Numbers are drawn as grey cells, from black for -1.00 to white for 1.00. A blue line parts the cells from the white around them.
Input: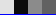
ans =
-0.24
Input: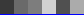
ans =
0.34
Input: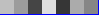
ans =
0.05
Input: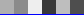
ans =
-0.39
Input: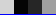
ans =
0.25
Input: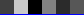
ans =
-0.32
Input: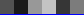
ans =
-0.03
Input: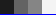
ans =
0.91
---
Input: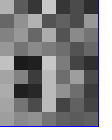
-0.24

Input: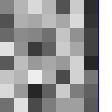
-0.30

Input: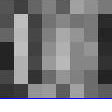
-0.27

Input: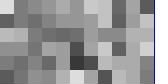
-0.03

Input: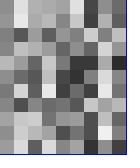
-0.50

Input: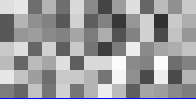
-0.03
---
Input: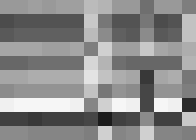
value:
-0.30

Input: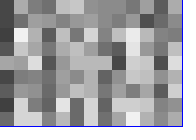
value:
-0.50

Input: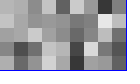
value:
0.26

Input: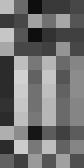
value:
0.55

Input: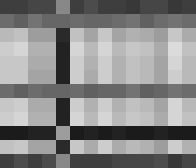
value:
0.45

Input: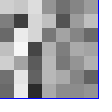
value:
-0.18
